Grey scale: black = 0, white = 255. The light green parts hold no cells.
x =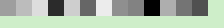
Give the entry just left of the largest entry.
102
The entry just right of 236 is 143
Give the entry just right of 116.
80

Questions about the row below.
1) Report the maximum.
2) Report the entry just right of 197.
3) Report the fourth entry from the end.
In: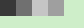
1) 197
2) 159
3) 56

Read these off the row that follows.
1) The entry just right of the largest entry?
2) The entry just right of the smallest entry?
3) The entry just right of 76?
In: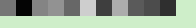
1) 62
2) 132
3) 47

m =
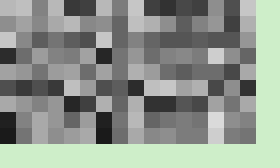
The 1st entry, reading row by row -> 184
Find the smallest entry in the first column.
26
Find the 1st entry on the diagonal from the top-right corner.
198
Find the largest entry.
218
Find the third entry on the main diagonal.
93
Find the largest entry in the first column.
198
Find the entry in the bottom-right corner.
116
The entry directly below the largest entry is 206
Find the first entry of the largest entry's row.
32
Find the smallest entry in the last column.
50
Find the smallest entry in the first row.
50
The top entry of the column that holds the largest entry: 142
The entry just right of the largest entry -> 142
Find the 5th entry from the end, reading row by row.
124
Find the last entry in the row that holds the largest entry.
130
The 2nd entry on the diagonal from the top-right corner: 64
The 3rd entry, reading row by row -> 130

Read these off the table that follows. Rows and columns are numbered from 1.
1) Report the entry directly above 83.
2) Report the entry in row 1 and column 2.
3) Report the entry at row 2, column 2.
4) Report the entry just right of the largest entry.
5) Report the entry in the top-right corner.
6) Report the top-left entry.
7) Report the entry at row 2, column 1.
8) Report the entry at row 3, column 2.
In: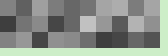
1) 144
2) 96
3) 116
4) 151
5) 165
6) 130
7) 62
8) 151

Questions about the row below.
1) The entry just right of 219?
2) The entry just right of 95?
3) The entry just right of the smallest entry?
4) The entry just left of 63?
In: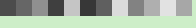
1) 130
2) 219
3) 95
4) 144
